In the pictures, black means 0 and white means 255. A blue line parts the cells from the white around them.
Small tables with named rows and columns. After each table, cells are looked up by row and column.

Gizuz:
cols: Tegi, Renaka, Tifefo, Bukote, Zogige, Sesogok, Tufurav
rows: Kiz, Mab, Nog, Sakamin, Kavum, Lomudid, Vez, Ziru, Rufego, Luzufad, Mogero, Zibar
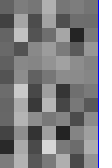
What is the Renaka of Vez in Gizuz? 202
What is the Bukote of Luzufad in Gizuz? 160
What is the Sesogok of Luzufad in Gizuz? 132
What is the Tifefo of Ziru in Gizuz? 57
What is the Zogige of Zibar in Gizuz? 175
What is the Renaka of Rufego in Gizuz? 180
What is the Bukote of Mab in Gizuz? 162
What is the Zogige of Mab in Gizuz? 79
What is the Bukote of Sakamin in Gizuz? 156
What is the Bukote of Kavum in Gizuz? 147
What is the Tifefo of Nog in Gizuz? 83
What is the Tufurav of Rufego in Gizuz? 139
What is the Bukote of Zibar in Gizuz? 122
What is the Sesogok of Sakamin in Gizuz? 90
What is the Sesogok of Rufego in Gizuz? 75
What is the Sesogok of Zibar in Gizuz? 73
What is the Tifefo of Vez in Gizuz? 72
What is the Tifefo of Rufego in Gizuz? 141
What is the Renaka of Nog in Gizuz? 193

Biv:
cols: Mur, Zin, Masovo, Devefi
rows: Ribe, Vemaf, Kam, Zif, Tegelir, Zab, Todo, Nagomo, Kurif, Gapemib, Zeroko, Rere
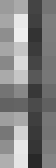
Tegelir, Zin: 218
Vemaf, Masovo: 64
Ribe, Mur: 155
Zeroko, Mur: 143
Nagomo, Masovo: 75
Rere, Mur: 175

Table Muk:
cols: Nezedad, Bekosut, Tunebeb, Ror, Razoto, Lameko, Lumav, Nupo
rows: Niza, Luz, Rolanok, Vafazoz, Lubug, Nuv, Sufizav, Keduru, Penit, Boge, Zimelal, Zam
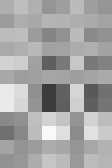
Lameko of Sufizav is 213
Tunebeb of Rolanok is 156
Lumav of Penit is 209
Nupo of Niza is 149
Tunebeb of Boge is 188
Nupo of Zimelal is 178
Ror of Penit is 211
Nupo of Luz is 163
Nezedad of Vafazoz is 169
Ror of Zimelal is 172
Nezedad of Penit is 137
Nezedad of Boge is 112
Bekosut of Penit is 145
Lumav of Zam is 188
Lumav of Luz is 170
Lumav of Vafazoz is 175
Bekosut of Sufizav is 219
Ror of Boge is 249
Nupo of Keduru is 117
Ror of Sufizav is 60
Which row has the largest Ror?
Boge

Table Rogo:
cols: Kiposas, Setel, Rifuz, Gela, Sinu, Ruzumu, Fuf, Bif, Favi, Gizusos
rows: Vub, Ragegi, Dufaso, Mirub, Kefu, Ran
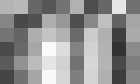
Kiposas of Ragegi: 133
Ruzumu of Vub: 177
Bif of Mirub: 178
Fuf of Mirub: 209
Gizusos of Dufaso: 170
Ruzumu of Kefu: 114
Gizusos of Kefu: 126
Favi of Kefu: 73
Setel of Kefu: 145
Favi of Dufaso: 63
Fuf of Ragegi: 135
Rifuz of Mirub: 167
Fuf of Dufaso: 203
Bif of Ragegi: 191

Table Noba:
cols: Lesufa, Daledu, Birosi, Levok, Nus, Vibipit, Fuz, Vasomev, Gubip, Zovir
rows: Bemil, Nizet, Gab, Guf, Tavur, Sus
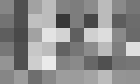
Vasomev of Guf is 187
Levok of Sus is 136
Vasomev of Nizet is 187
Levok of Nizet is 188
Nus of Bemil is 130
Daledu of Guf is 80
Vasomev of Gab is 221
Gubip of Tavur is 115
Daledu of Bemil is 80
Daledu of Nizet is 80

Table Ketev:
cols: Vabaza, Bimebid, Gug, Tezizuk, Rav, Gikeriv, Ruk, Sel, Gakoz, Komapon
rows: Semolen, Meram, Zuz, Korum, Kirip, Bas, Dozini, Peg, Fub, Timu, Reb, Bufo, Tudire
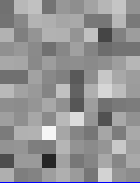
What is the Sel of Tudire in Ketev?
211
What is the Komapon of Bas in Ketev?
157
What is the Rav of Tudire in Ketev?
175
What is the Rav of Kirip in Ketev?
141
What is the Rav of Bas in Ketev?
128
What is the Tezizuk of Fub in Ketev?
138
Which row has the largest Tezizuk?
Timu

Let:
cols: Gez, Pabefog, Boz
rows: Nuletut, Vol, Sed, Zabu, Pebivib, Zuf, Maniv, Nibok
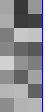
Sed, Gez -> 124
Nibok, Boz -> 183
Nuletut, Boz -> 150
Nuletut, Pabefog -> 56
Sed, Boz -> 195
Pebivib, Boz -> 125
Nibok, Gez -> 141
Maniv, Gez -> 182
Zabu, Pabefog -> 102
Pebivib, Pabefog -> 146
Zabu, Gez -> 134
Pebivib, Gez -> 209
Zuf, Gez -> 143
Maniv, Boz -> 96
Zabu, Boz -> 88
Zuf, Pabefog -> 96
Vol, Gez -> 171
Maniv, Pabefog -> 185
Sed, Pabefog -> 200
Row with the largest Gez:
Pebivib

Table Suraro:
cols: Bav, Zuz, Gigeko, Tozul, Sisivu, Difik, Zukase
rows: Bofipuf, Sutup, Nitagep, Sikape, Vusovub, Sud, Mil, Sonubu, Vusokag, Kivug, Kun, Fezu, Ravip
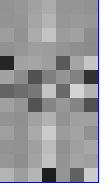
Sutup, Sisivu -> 150
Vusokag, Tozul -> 177
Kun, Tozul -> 187
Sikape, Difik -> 143
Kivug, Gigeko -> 170
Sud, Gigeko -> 81
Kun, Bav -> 147
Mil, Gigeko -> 120
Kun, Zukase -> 167
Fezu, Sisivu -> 148
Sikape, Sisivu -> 148
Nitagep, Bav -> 158
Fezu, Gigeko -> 163
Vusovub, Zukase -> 197
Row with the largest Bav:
Ravip

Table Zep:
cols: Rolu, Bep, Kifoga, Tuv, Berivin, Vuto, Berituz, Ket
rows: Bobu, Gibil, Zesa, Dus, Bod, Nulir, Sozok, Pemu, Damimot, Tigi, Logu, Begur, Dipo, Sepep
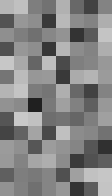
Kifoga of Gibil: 142
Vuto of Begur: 58
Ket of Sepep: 196
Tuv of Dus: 55
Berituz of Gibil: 131
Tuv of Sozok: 117
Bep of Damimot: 201
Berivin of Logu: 147
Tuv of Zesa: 135
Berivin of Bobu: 177
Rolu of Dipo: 95
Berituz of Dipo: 193
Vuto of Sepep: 51

